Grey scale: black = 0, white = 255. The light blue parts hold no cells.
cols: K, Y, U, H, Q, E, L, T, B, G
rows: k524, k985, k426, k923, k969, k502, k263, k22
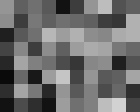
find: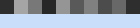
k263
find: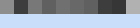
k985
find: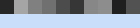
k969
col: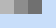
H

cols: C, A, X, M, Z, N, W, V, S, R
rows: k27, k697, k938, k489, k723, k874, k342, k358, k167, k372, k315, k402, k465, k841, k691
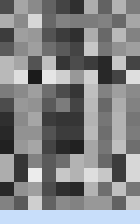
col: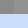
A
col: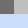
M
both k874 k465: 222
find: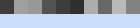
k938
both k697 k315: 166
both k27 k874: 68

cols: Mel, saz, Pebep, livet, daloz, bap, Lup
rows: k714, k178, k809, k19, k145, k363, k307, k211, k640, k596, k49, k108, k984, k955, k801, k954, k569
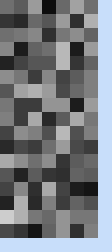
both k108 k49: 111
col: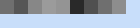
livet

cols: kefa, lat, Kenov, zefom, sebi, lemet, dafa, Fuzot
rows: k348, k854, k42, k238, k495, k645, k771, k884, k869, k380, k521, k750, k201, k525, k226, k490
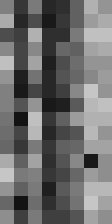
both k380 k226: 109
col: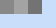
Kenov
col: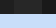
zefom
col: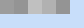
Fuzot
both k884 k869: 192
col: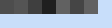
sebi

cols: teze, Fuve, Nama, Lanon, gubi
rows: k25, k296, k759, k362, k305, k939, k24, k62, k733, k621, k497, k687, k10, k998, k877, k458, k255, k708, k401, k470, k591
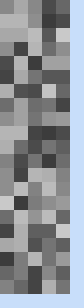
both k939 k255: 68
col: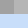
Fuve

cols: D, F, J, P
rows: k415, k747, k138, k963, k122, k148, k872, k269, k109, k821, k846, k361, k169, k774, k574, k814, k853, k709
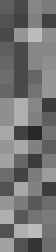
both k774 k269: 60
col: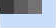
P
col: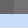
J
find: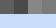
k415
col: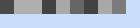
F

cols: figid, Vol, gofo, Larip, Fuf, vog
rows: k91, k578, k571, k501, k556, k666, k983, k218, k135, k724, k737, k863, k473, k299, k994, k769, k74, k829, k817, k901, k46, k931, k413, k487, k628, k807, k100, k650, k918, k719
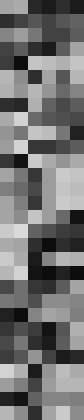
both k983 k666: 182
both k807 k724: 148
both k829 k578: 46

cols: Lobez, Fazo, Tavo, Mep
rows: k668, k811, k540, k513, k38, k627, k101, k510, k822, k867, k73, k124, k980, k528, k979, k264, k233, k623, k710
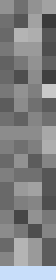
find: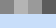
k710
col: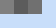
Tavo
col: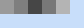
Fazo
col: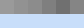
Tavo

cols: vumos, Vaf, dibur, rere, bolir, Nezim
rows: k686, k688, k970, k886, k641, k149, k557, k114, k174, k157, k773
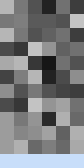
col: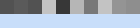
dibur
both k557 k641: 82
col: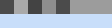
vumos
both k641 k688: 82

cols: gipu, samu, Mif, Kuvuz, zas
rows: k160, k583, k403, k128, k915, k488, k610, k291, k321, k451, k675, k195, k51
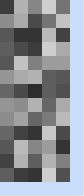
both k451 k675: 52
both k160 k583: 116
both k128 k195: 94
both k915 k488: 87
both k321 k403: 186

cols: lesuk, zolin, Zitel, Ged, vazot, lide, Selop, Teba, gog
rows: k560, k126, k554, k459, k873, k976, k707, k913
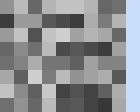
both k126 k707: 173
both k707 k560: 194
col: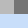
Ged
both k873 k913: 111
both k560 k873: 111

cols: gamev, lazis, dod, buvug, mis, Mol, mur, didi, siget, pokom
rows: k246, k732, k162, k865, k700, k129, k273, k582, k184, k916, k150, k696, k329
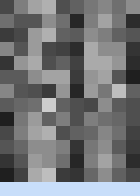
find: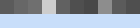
k582
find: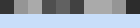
k700
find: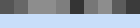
k150
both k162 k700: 97
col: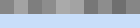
didi

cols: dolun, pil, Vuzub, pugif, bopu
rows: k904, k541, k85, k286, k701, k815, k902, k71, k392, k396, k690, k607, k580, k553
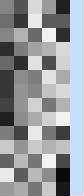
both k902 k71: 147
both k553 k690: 201
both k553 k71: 118
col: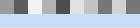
pugif
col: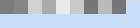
Vuzub
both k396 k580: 233
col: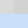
bopu

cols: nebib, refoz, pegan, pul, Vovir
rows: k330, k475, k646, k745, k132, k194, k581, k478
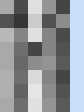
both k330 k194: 69
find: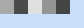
k330
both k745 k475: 82
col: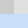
pegan
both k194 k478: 110
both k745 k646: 132
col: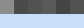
Vovir

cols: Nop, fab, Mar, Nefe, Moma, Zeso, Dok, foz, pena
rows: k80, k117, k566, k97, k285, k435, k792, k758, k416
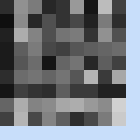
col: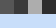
Zeso
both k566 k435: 116
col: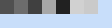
pena
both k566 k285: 116
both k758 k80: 153
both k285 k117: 39
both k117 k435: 45

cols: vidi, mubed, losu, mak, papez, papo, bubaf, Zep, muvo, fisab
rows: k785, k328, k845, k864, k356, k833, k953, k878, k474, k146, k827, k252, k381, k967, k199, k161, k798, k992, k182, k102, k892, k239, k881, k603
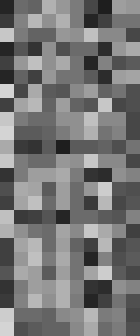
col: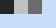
bubaf
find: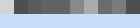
k603
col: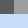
bubaf
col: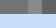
papo
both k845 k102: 71
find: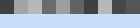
k992

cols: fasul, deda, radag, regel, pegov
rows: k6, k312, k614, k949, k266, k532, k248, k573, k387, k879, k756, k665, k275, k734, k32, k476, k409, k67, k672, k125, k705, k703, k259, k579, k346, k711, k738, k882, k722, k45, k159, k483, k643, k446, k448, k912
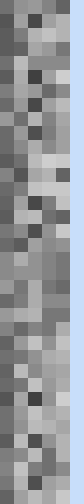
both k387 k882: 153
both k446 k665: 112
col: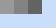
fasul
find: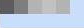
k614

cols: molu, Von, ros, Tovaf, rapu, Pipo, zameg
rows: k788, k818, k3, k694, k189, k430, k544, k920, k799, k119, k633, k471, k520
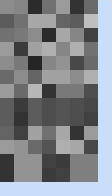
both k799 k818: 92
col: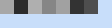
Tovaf
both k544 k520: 51

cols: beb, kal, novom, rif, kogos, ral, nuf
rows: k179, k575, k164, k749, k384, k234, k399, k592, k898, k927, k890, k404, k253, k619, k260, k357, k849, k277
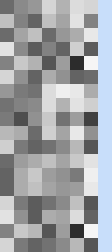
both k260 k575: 192
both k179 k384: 178
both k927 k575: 164
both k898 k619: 157
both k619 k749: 99

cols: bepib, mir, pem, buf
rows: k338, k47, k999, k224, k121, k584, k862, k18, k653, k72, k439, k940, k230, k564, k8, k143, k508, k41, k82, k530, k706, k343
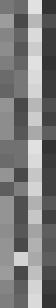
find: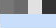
k338
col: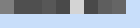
mir

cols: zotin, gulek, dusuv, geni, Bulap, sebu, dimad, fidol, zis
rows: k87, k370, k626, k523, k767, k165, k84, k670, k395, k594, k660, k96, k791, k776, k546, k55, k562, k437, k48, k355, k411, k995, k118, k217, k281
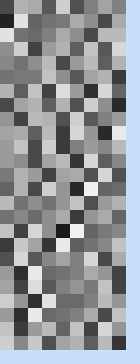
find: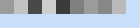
k660
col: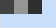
gulek
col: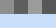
sebu
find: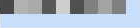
k87
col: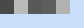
fidol
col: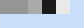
Bulap

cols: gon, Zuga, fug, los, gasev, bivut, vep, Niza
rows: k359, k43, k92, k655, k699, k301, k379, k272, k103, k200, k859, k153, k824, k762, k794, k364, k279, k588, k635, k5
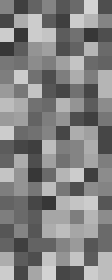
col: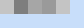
bivut
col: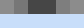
Niza
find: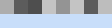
k635
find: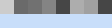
k200

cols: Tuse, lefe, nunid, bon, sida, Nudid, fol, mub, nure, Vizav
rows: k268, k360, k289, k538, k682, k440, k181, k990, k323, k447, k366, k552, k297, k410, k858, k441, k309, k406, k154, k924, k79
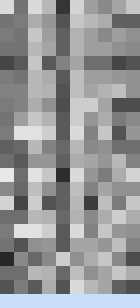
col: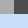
Vizav
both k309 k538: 144
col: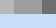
fol
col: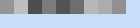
nure
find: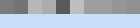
k440

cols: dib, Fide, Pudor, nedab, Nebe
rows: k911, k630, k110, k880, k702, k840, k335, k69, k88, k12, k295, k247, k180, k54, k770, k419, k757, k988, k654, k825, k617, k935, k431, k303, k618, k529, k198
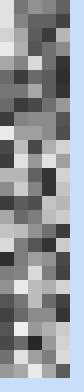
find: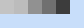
k757
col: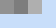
nedab
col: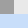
Pudor
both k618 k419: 106
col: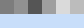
Pudor
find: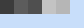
k770

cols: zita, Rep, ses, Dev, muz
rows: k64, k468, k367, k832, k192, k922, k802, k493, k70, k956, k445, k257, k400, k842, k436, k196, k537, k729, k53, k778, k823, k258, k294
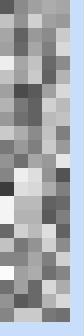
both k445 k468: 153
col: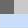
ses
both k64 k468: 160

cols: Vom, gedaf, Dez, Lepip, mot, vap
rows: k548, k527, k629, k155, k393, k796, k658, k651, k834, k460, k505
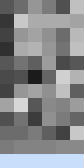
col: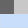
vap
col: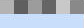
vap

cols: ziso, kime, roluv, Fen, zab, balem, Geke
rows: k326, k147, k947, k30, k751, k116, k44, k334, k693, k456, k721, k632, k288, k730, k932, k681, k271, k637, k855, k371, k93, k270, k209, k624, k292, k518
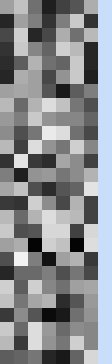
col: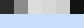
Fen
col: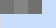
balem
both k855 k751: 179
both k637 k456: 221

